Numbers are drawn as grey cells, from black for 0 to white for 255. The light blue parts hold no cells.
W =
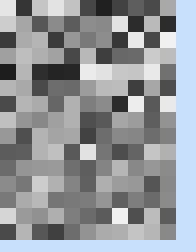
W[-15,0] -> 230
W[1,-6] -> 141
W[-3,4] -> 121
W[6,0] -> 73
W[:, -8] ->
[228, 140, 59, 162, 37, 109, 101, 159, 164, 191, 154, 176, 117, 174, 65]
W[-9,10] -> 233
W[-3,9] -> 107
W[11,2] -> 205
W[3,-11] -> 159
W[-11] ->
[29, 182, 46, 37, 38, 235, 226, 199, 197, 233, 113]
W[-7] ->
[152, 79, 179, 164, 168, 67, 110, 137, 134, 109, 128]
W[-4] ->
[140, 119, 205, 176, 131, 97, 174, 156, 152, 85, 135]
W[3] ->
[159, 190, 174, 162, 71, 185, 62, 104, 106, 203, 188]
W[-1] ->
[73, 180, 87, 65, 109, 146, 171, 175, 195, 182, 138]
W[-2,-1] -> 93
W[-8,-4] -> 166
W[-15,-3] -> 95
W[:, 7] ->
[66, 228, 54, 104, 199, 188, 44, 166, 137, 77, 182, 156, 97, 240, 175]
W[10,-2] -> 151
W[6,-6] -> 126
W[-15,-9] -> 197
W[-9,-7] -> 177
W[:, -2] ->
[73, 187, 71, 203, 233, 168, 89, 94, 109, 198, 151, 85, 107, 188, 182]
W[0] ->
[230, 53, 197, 228, 193, 70, 32, 66, 95, 73, 169]
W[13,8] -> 80
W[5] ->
[180, 170, 73, 109, 105, 156, 187, 188, 63, 168, 78]
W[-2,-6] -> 108

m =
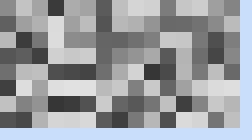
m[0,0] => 139
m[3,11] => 180
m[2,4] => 140
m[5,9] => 201
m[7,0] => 83
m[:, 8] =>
[213, 177, 112, 148, 211, 128, 88, 121]
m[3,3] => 208
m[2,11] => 198
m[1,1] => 159
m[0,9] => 209
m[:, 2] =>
[164, 177, 119, 64, 191, 163, 147, 179]
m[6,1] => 130
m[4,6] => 111
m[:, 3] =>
[58, 219, 220, 208, 79, 222, 54, 213]
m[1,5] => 188
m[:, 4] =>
[172, 160, 140, 200, 73, 225, 59, 211]
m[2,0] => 184
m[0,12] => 205
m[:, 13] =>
[159, 138, 79, 70, 190, 219, 200, 116]
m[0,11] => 198
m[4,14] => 105
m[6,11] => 63
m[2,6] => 101
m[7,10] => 79
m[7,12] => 212
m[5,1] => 221
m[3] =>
[86, 94, 64, 208, 200, 204, 102, 134, 148, 169, 89, 180, 110, 70, 135]
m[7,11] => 218
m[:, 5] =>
[163, 188, 137, 204, 68, 224, 82, 216]
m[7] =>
[83, 72, 179, 213, 211, 216, 91, 63, 121, 183, 79, 218, 212, 116, 191]

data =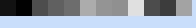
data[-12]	18
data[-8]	109
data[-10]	77
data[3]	96

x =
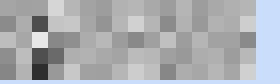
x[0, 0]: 165
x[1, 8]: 209
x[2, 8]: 137
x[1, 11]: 178
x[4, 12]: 167
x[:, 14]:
[176, 173, 162, 157, 166]
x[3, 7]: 164
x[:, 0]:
[165, 139, 189, 142, 134]
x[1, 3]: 196
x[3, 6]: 169
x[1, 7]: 182
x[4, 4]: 200
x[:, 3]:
[214, 196, 136, 105, 153]
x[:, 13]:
[169, 177, 162, 176, 182]
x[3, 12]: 173
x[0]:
[165, 161, 162, 214, 182, 163, 157, 177, 182, 168, 157, 181, 157, 169, 176, 181]
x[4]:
[134, 179, 46, 153, 200, 161, 159, 182, 205, 191, 135, 173, 167, 182, 166, 208]
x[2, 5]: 172
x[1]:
[139, 173, 77, 196, 199, 166, 148, 182, 209, 181, 139, 178, 153, 177, 173, 206]
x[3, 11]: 153
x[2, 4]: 143

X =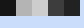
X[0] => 21
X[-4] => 180
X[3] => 60
